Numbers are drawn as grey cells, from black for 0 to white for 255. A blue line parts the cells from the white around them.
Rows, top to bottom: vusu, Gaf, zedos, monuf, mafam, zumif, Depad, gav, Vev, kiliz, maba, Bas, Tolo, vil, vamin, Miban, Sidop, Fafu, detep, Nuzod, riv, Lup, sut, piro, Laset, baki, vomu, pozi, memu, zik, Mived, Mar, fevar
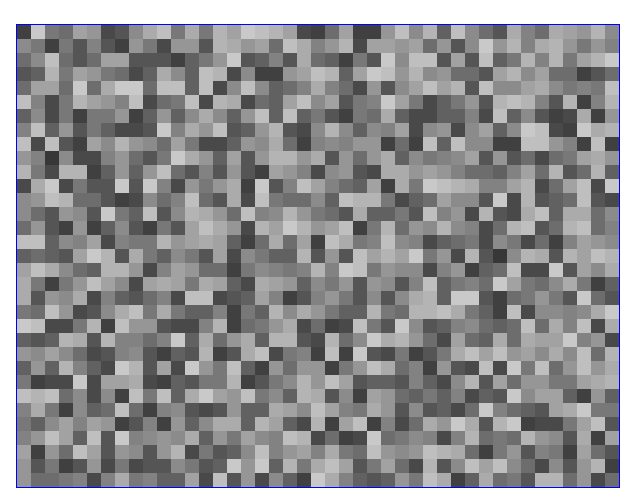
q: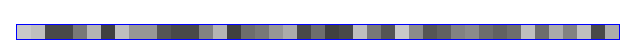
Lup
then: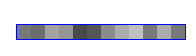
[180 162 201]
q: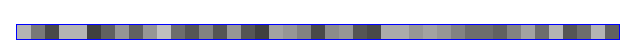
maba
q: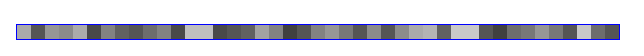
Nuzod
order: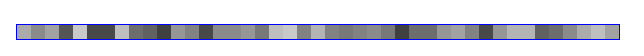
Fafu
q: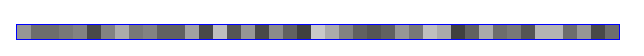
fevar
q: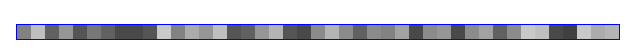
gav

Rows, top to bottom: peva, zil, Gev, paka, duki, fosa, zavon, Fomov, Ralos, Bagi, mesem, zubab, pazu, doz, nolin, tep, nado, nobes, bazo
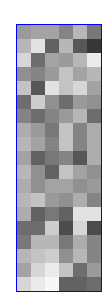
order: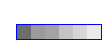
nobes
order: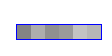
pazu
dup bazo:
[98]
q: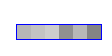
nado

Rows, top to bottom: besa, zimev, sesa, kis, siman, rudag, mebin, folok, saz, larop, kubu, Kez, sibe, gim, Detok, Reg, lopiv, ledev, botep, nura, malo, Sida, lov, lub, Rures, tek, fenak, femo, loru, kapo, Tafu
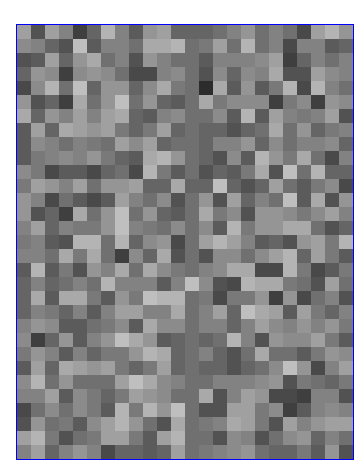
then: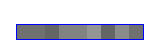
[130 130 139]
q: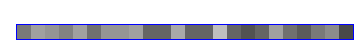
Kez
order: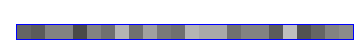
zimev
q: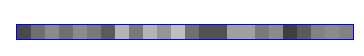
femo
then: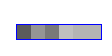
[112 121  73]
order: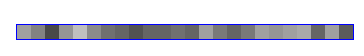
Rures
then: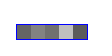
[169  82 149]

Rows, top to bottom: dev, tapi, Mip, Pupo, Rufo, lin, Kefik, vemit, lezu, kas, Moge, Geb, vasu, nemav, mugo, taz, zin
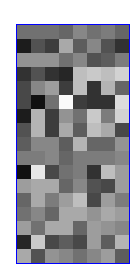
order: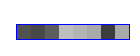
vemit
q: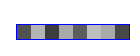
vemit
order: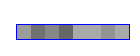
nemav

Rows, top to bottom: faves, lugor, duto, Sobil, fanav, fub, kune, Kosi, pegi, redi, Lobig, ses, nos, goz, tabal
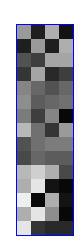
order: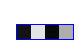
ses
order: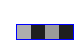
lugor
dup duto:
[165]
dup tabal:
[41]

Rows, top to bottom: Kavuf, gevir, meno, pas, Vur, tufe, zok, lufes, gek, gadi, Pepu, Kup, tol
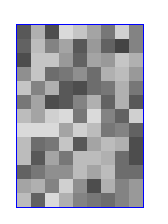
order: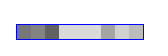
lufes
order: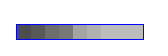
gadi
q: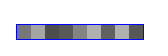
tufe
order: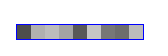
gek
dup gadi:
[188]
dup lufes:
[218]
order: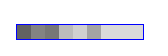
lufes

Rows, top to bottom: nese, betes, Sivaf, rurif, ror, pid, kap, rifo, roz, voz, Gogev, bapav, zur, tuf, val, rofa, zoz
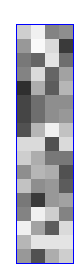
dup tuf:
[131]
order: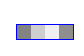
nese
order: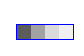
val
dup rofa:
[228]
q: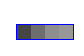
kap
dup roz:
[218]

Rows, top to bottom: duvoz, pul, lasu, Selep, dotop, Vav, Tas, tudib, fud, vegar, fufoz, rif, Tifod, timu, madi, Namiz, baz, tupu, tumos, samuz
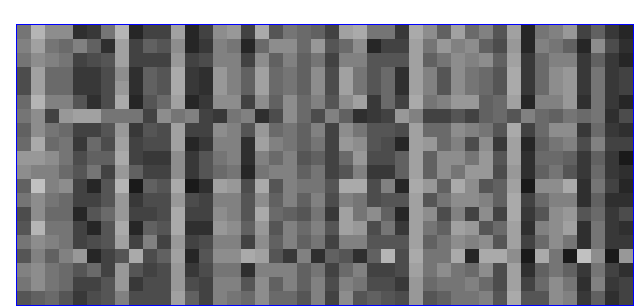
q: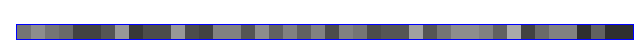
Tifod
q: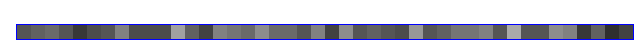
samuz
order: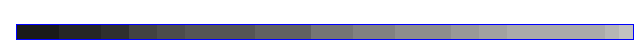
rif
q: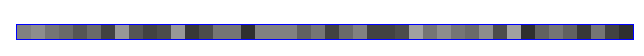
tupu
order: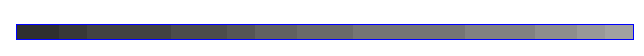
tupu

